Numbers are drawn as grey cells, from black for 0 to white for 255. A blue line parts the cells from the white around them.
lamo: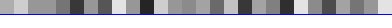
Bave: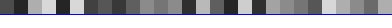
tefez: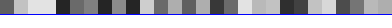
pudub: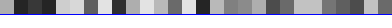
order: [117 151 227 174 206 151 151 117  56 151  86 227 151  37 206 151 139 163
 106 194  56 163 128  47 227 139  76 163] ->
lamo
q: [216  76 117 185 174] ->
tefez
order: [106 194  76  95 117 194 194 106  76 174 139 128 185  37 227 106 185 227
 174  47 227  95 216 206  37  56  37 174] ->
pudub

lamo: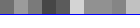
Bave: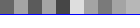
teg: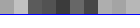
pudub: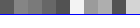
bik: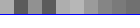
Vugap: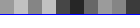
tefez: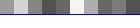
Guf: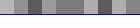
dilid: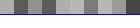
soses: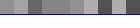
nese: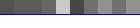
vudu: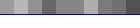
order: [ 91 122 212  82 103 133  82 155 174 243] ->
pudub
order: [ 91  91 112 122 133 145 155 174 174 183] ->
bik
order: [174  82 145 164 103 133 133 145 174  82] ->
soses
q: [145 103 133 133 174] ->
vudu

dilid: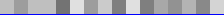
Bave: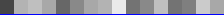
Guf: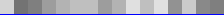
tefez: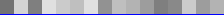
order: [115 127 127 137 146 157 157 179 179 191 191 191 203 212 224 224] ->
Guf
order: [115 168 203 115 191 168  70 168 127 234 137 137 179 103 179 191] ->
Bave
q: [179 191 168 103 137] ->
Bave
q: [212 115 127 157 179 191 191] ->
Guf
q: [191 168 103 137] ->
Bave
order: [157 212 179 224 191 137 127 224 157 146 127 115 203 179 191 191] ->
Guf
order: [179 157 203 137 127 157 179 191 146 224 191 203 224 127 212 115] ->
tefez

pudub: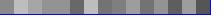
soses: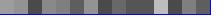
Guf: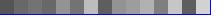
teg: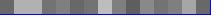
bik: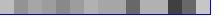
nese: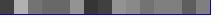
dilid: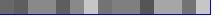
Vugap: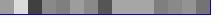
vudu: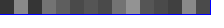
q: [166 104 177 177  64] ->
bik
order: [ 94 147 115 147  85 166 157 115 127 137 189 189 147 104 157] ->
pudub
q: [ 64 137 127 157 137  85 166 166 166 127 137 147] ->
Vugap

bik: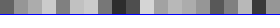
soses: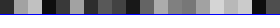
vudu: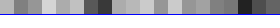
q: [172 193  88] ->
vudu
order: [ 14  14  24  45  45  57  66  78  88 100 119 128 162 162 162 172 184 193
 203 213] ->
soses
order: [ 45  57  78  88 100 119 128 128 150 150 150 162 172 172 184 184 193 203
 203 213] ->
bik
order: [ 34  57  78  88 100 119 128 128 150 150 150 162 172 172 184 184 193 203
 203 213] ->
vudu
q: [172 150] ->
bik
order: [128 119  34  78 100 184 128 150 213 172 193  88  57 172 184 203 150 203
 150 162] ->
vudu

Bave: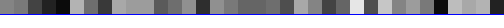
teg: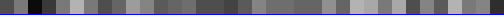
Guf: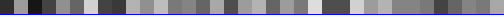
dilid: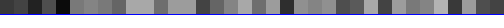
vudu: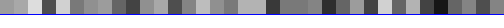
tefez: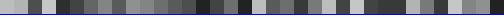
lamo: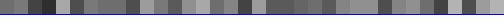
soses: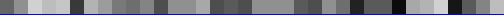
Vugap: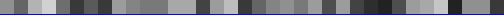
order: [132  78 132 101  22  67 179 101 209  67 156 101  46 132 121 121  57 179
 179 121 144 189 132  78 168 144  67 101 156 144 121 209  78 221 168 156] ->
vudu
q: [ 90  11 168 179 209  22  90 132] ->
soses

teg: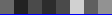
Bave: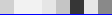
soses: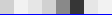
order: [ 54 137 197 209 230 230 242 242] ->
Bave
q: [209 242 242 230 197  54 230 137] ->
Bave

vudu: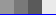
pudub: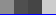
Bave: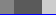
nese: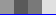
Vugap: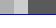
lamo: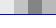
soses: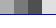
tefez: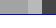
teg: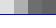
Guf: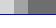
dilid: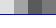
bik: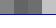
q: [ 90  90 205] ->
Bave
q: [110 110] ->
Guf
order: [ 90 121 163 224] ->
dilid
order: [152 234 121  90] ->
vudu

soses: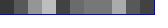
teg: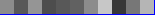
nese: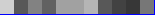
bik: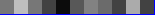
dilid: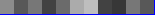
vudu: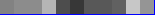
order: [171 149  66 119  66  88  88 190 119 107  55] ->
soses
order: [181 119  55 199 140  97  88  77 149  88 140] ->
teg
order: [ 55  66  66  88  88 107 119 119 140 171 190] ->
dilid
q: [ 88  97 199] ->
vudu
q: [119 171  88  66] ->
soses
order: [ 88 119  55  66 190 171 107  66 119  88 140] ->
dilid
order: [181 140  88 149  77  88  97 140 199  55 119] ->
teg

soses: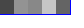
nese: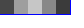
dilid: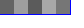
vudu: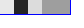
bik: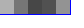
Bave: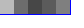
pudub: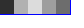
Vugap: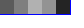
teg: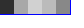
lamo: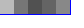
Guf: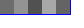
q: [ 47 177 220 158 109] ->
pudub
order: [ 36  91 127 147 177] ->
Vugap
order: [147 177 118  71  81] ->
bik

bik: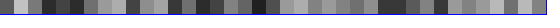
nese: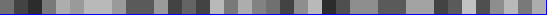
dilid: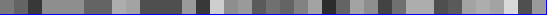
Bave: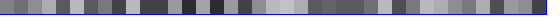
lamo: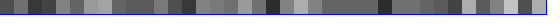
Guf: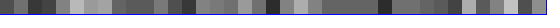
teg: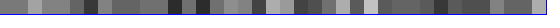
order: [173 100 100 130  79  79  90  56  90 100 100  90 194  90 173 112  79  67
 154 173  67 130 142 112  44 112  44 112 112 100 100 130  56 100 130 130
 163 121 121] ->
teg
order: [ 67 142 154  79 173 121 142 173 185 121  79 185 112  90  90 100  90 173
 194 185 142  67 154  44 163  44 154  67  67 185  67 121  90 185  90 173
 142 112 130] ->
Bave
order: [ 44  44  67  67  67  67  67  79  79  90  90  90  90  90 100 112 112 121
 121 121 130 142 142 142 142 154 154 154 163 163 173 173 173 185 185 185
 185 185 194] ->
nese
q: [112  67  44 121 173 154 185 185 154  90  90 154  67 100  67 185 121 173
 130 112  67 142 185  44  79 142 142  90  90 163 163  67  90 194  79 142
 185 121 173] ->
nese
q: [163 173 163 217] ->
dilid
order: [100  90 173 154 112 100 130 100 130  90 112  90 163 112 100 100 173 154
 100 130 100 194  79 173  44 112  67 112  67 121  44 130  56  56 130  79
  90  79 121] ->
lamo

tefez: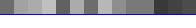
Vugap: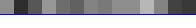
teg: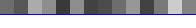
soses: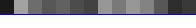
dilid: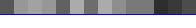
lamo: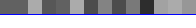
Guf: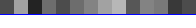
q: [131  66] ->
Vugap
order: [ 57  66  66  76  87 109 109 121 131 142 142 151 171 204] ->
teg
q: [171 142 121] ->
dilid

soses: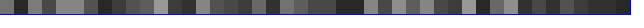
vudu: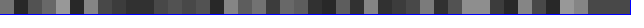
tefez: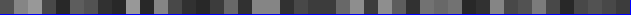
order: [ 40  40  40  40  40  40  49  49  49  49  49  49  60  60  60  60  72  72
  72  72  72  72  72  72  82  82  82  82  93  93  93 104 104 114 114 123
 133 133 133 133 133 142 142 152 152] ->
vudu
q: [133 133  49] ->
tefez
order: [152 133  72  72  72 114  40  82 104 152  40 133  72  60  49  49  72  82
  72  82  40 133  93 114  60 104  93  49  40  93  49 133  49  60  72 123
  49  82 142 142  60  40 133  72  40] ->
vudu
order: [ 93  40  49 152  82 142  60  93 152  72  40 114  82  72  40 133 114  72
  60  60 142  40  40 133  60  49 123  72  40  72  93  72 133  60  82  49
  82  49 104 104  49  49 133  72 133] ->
soses
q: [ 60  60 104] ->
tefez
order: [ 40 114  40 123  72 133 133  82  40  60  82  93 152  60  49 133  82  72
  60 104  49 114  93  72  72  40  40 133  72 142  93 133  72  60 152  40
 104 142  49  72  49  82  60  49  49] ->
soses

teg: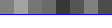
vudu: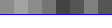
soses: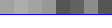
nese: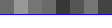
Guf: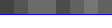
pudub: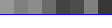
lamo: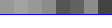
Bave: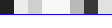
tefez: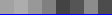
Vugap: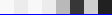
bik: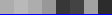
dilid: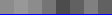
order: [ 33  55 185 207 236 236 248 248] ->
Vugap
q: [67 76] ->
pudub
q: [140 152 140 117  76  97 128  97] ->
dilid
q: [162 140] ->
vudu

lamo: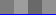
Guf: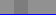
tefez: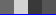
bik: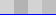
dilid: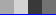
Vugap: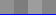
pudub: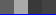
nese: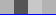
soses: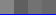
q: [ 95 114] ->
soses
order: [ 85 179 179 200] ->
nese
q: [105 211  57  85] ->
tefez

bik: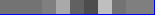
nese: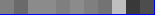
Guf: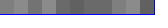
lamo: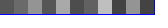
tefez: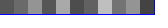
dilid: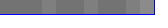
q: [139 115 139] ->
Guf
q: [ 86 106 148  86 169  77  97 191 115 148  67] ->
tefez

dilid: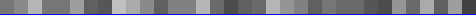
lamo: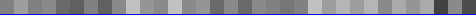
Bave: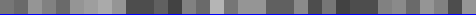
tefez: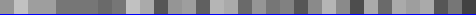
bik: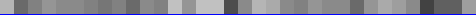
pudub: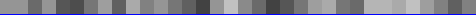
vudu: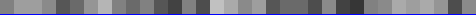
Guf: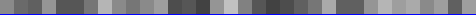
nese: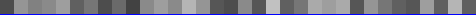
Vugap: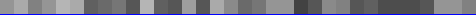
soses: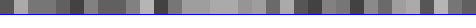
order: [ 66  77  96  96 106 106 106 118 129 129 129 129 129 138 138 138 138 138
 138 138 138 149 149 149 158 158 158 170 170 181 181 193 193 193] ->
lamo
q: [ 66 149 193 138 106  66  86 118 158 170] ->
pudub
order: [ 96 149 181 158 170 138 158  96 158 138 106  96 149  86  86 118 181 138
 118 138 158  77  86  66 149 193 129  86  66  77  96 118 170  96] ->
Guf

